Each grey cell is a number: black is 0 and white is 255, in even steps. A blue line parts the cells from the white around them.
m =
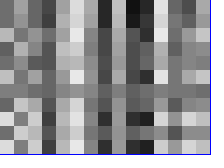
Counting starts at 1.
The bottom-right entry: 191
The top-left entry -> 110
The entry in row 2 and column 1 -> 110
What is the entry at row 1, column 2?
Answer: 161
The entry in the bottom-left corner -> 220
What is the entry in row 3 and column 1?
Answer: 184
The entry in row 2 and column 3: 102
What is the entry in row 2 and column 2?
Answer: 147
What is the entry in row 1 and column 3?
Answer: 102
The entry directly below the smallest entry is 25
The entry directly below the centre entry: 96
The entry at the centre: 71
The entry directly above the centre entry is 77
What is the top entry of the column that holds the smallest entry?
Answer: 17
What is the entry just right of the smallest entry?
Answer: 39

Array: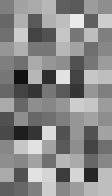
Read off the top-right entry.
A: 142
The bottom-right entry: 190
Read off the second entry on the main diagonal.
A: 176
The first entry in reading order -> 127
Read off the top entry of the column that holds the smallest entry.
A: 163
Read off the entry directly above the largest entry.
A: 89
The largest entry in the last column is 205
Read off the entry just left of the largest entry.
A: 190
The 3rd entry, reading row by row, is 170
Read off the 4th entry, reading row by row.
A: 183
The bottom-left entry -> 95
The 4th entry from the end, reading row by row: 135
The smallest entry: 17
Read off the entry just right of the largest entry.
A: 95
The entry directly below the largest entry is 119
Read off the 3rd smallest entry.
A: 37
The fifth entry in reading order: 95
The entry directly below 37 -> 183
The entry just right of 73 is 30
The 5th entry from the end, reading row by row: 205
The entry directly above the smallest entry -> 111
